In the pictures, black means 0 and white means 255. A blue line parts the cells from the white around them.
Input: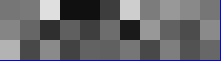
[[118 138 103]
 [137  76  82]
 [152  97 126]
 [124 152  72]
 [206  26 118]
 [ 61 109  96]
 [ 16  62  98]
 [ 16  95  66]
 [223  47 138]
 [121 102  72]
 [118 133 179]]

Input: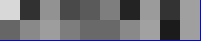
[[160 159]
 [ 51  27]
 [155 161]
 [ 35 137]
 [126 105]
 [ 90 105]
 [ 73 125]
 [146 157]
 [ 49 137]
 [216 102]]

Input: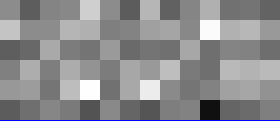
[[ 99 153 110 186 146 127]
 [116 183 130 179 166 107]
 [113 177 132 185 161 101]
 [176 251 111 111 130  16]
 [133 136 167 122 117 130]
 [ 97 165 112 190 138 126]
 [182 160 116 153 236  85]
 [ 92 131 106 167 168 101]
 [140 127 154 124 113 137]
 [207 176 116 147 254  83]
 [136 181 124 172 189 122]
 [132 140 169 126 117 134]
 [ 93 140 104 173 156 111]
 [140 196  94 128 152  92]]

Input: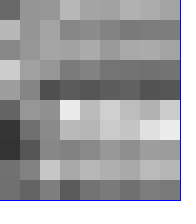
[[163 125 163 115  86 204 236 155 182 121]
 [172 124 171 113  83 178 224 158 186 125]
 [177 122 168 115  97 189 197 143 169 112]
 [162 131 154 116  93 207 202 152 175 122]
 [164 140 171 130  86 187 181 137 183 115]
 [183 134 162 123  91 234 185 130 169  91]
 [150 163 165 150  79 144 138 135 198 127]
 [149 149 150 160 133 150 111  85 129 100]
 [105 184 136 204 158 100  53  51 113 112]]

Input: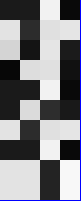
[[  9 229  27  17   9  25 229   9 248 248]
 [242 224 229 224 242  45 224 242  35  35]
 [ 27  44  20 221  27 219  44  27 227 227]
 [ 26 227 212   7  26  26 227  26 227 227]]

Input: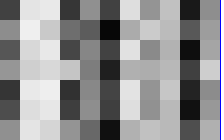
[[142 157 165 206 140 152 176]
 [ 25  88  14  64  35  17  78]
 [193 187 178 184 198 185 185]
 [148 203 138 173 148 145 193]
 [222 171 225 176 227 222 177]
 [ 65   7  66  31  68  63  16]
 [144  92 134 125 136 142 104]
 [ 54 110  70 197  49  62 148]
 [233 201 232 216 238 231 213]
 [228 239 216 207 233 221 228]
 [ 65 141  86 150  53  77 144]]

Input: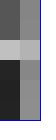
[[133 135 179 135 141 142]
 [ 86  86 192  37  34  35]]

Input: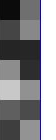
[[111 136  38  45 145  75 147]
 [ 11  69  37 141 200  95  62]]
